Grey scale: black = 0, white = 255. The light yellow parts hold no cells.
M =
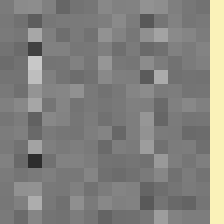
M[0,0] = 123
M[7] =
[128, 136, 166, 117, 133, 116, 121, 118, 121, 128, 127, 106, 128, 136, 128]
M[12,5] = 120
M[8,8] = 120
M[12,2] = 122
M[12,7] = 112
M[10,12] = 124
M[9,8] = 103
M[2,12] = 138
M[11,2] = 45
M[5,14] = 114
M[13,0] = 120
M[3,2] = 65
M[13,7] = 124
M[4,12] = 114
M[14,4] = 112
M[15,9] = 112
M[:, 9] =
[130, 124, 119, 123, 118, 126, 133, 128, 126, 126, 123, 117, 113, 129, 130, 112]
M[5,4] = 116
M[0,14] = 114
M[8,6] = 124
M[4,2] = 200
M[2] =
[122, 119, 167, 127, 110, 122, 114, 146, 131, 119, 144, 163, 138, 133, 124]
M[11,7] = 115
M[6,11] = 123
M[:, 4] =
[102, 122, 110, 129, 117, 116, 134, 133, 131, 118, 122, 130, 120, 120, 112, 114]
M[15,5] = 125
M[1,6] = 123
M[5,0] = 116
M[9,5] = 117
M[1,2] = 93
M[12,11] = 135
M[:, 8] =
[129, 138, 131, 111, 120, 127, 120, 121, 120, 103, 126, 114, 108, 132, 128, 111]
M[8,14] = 118
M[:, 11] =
[142, 117, 163, 112, 124, 171, 123, 106, 102, 123, 113, 153, 135, 110, 116, 157]
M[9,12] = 122

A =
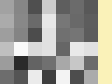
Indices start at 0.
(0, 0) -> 162
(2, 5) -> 117
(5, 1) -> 84
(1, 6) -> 93
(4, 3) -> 112
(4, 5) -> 199
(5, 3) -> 62
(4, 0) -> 156
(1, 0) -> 171
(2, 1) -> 132
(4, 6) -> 107
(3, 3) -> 225
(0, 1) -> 134
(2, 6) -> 92

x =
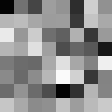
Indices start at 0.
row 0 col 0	4
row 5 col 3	183
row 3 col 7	23
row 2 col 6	55
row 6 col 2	107
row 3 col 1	168
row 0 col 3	158
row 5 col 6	55
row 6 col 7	132
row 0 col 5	45
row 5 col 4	250
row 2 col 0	234
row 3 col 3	160
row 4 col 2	105
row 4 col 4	224
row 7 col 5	157

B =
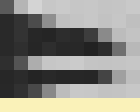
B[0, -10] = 90
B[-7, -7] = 199
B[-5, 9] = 195
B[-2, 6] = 38
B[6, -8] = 73
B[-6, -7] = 143
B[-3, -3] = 195
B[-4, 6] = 34
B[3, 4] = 40
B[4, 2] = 173
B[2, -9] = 51
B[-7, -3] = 196
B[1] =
[41, 51, 76, 143, 192, 196, 199, 194, 198, 191]
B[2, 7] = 138
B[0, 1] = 181
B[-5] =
[41, 51, 39, 37, 45, 42, 61, 138, 188, 195]
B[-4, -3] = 44
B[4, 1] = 84
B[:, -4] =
[199, 199, 61, 34, 196, 38, 199]
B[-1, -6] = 188
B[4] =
[47, 84, 173, 198, 200, 203, 196, 195, 196, 198]

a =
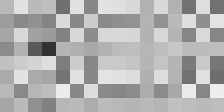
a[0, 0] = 184
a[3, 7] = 178
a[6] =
[185, 137, 182, 189, 235, 136, 220, 138, 134, 140, 172, 139, 169, 234, 134, 238]
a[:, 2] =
[186, 145, 161, 88, 211, 170, 182, 144]
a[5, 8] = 224
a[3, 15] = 190
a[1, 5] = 136
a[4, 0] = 193
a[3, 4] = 181
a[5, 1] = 226
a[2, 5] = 216
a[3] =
[139, 177, 88, 50, 181, 176, 169, 178, 188, 190, 182, 190, 199, 187, 188, 190]
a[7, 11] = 181
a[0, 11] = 216
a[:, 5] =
[225, 136, 216, 176, 204, 225, 136, 186]
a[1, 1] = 137
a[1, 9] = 146
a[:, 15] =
[113, 227, 134, 190, 118, 110, 238, 189]
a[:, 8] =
[223, 143, 216, 188, 201, 224, 134, 184]
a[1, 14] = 143
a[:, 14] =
[222, 143, 217, 188, 201, 224, 134, 186]
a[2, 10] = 178
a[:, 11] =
[216, 146, 215, 190, 196, 221, 139, 181]
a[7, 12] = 193
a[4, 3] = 222
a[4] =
[193, 204, 211, 222, 125, 204, 134, 201, 201, 196, 181, 196, 180, 122, 201, 118]
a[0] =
[184, 226, 186, 190, 112, 225, 135, 226, 223, 216, 178, 216, 177, 114, 222, 113]
